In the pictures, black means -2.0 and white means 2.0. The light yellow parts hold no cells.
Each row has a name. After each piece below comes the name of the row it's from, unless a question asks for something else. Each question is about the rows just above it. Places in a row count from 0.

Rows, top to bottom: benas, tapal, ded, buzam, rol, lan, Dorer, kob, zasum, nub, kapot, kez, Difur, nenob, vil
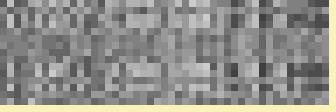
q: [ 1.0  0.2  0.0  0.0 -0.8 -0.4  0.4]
benas
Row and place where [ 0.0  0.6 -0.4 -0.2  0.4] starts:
zasum, 19
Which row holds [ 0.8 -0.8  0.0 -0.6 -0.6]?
nub
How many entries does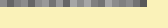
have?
21
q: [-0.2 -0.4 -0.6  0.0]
nenob
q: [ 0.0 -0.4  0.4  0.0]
Dorer

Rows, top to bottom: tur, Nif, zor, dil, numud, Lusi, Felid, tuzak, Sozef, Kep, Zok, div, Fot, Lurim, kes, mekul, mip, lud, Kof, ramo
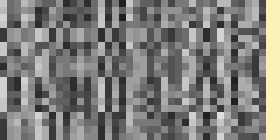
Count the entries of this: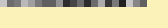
21
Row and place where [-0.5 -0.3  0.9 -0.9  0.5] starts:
Nif, 12
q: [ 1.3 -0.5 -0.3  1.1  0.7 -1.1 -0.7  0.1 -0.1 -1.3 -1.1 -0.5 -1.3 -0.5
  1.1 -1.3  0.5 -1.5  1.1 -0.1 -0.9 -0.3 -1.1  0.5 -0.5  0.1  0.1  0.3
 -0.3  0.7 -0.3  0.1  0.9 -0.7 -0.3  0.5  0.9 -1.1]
zor
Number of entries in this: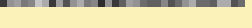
35
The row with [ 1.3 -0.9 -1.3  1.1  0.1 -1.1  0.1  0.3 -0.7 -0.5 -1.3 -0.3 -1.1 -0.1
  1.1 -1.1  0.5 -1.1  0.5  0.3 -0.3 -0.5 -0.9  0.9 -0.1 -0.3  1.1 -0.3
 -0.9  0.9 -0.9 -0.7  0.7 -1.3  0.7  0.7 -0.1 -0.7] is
Fot

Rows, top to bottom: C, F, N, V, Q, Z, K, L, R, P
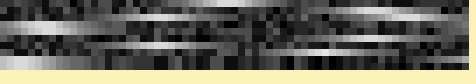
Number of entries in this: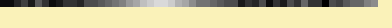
54
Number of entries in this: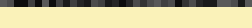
36
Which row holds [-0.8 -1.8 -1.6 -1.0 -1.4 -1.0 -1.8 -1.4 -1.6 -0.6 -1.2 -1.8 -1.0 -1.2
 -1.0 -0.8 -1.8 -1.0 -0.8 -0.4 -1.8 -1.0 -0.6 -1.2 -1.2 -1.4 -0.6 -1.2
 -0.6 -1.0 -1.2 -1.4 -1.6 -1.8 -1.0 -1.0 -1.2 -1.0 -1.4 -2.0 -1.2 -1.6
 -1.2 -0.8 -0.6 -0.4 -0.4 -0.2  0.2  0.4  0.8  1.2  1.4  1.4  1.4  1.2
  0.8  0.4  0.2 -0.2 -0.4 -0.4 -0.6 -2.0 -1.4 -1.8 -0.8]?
F
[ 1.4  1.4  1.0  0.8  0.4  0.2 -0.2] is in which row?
N
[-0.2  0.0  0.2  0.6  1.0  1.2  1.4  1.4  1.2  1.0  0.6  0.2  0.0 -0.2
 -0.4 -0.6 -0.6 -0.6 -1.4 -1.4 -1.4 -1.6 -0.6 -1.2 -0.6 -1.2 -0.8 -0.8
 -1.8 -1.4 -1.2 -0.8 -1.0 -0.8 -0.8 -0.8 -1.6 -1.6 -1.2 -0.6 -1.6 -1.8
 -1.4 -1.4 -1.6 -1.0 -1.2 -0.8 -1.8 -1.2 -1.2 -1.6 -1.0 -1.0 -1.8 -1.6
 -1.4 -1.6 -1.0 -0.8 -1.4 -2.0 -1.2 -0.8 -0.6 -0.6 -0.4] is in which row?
Q
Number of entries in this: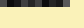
10

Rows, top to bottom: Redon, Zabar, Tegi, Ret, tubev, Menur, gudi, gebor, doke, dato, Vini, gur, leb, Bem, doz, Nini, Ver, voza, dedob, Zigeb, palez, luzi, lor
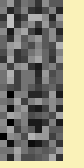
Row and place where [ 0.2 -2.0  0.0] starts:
Bem, 0
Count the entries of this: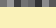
8

